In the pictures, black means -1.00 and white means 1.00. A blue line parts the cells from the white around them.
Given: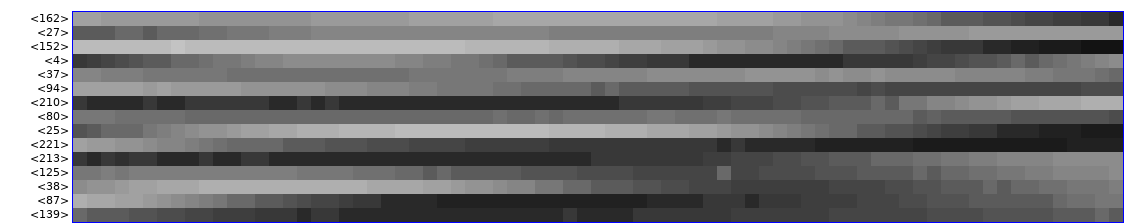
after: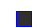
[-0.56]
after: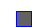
[-0.29]
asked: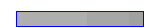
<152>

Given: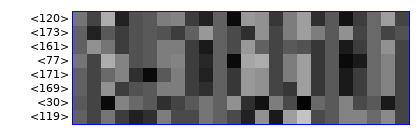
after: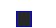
[-0.24]
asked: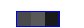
<30>
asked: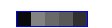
<30>
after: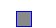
[-0.47]
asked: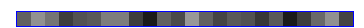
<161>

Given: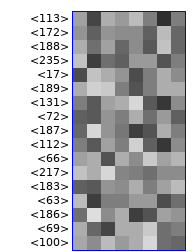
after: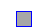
[0.10]
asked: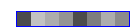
<17>
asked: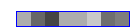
<69>
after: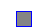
[-0.01]
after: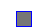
[-0.51]

